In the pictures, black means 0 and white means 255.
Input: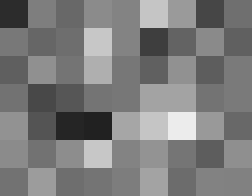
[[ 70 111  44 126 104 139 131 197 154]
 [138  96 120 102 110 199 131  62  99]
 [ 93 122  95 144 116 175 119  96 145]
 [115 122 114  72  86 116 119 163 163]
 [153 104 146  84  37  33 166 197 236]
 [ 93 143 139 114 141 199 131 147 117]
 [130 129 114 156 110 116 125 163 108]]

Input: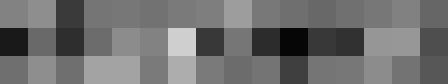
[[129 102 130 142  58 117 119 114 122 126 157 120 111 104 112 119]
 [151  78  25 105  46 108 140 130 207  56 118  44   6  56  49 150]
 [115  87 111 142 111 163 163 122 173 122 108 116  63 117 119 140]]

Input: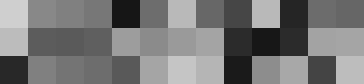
[[108 102 207 136 128 119  22 109 185 103  70 185  37]
 [163 165 188  92  90  95 157 139 154 164  43  23  43]
 [ 68 189  40 128 116 109  89 165 197 181  26 141 168]]

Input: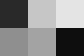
[[198 228  41]
 [163  14 143]]

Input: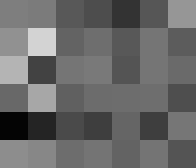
[[ 86 150 126 123  88  77  51]
 [117  92 145 211  99 110  88]
 [117 106 180  66 117 121  84]
 [110  78 104 167  96 108 109]
 [ 62 118   4  36  74  62 101]
 [116  84 141 135 109 116  99]]

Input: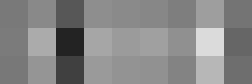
[[158 116 121 137  87 142 138 135 126]
 [219 102 123 171  35 166 155 160 144]
 [183 110 120 149  64 154 147 145 131]]

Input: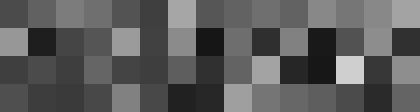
[[136 163  75  97 124 111  83  63 166  86  98 111  98 136 118]
 [141  48 151  30  69  85 155  65 139  22 110  47 129  25  82]
 [ 55 142  63  75  62 101  68  62  94  48  99 163  38  23 207]
 [ 42 100  79  61  58  72 129  72  33  39 159 117 103  94  75]]
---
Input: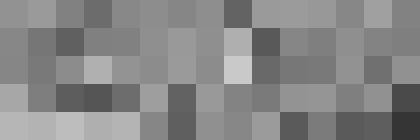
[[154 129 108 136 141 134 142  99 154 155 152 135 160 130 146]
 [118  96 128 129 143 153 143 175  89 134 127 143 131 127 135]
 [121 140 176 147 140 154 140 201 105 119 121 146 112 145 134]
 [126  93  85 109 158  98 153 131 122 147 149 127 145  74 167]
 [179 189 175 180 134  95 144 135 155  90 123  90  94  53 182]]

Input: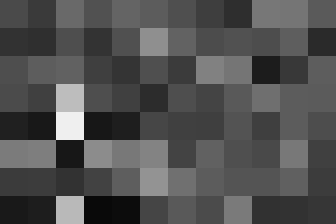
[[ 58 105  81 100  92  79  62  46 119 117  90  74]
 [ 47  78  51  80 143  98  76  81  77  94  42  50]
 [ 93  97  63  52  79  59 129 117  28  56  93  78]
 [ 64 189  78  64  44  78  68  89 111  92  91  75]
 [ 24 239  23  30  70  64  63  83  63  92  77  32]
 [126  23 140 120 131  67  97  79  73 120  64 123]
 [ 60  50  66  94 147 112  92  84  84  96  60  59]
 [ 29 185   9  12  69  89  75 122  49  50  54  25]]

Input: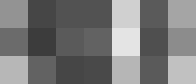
[[ 70  82  82 208  90 165 147]
 [ 60  90  98 228  79 140 107]
 [ 98  70  73 182  90 193 183]]

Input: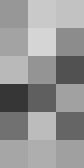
[[201 194 151]
 [213 140 163]
 [148  81 185]
 [ 95 161  54]
 [188 101 113]
 [174 160 166]]

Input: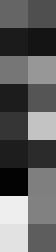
[[ 79 101]
 [ 20  27]
 [151 118]
 [ 85  28]
 [195  53]
 [ 43  29]
 [127   3]
 [129 238]
 [ 93 226]]

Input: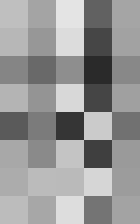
[[164 228  97 165 191]
 [151 220  70 162 183]
 [105 142  42 136 133]
 [148 216  69 160 180]
 [123  53 203 113  90]
 [138 196  63 154 168]
 [187 186 214 156 172]
 [167 221 116 163 188]]
